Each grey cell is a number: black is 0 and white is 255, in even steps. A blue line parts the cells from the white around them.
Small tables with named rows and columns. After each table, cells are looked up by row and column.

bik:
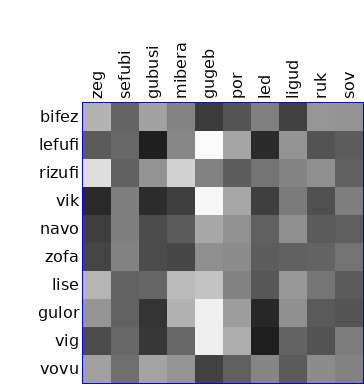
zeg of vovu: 161
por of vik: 166
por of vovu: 96
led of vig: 30
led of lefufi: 43
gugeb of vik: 247
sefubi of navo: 127
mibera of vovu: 149
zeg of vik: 42
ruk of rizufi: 143
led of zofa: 93
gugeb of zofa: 143
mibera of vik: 63
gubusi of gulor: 52
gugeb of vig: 238
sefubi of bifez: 100
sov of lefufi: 93
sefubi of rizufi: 97

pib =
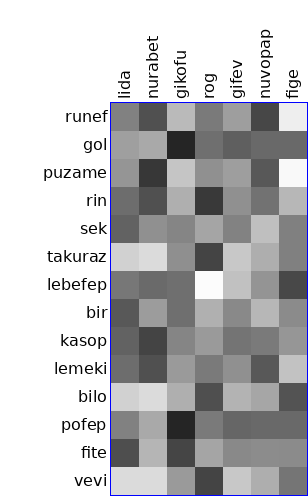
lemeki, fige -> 194
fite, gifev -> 137
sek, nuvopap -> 191
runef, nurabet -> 80
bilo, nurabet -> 219
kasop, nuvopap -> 122
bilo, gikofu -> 175
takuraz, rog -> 68
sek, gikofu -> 133
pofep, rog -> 122
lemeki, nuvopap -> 88
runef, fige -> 238
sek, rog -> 165
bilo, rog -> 79
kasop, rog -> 154

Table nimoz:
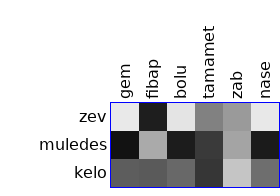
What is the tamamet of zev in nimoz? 129
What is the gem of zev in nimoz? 233
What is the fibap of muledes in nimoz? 170
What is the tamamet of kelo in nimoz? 54
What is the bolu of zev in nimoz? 228
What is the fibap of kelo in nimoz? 90
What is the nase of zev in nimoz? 232
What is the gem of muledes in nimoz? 18
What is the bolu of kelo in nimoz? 104
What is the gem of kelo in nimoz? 93
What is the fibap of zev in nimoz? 30
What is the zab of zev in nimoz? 154
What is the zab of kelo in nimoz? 197
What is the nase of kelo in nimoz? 110
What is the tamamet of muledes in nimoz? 58
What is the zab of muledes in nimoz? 164

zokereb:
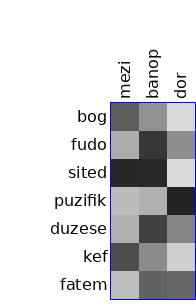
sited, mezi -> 39
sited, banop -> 40
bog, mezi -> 94
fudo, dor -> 142
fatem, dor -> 102
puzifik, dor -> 35
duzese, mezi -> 175
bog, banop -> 146
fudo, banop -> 55

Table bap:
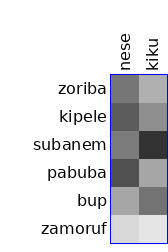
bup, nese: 166
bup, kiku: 115
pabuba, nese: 80
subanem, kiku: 51
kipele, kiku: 143
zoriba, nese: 118
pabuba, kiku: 166
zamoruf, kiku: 229
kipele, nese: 92
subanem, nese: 124
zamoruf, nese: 217
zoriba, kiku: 176
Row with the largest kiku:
zamoruf

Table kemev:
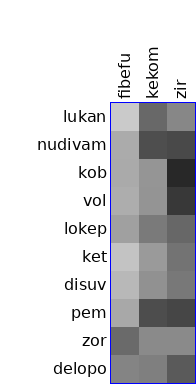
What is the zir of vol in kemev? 56
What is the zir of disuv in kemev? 120
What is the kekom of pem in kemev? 77
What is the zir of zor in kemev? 138
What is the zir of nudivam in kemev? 73
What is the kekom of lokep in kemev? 122
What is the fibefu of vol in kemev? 173
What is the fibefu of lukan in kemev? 202
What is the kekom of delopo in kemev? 127
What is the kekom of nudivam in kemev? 78
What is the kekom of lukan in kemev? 104

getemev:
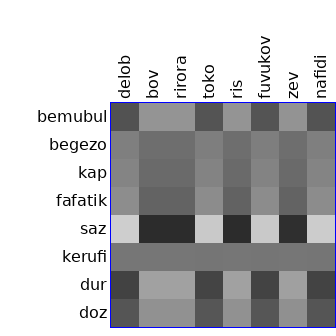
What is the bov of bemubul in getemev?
148
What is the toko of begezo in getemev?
126
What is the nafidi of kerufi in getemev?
117
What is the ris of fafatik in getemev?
98
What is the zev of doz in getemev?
144
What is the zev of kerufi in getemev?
118
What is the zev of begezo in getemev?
110
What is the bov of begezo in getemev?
110
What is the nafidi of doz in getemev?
85
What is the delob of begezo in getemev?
127
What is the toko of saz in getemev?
201

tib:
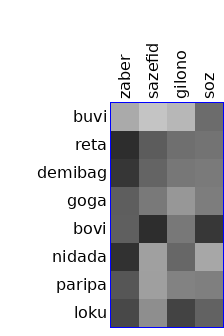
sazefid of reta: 92
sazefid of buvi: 196
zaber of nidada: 49
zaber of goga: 94
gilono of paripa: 130
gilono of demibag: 119
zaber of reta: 45

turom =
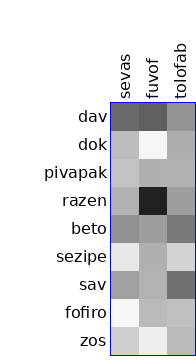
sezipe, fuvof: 176
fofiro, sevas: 247
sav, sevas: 160
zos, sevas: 207
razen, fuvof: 33
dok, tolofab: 174
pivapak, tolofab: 177
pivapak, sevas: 195
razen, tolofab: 158
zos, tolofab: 186
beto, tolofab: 122
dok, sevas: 189
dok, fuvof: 245
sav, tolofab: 112
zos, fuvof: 238
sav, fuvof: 179
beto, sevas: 145
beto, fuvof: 158
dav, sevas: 105

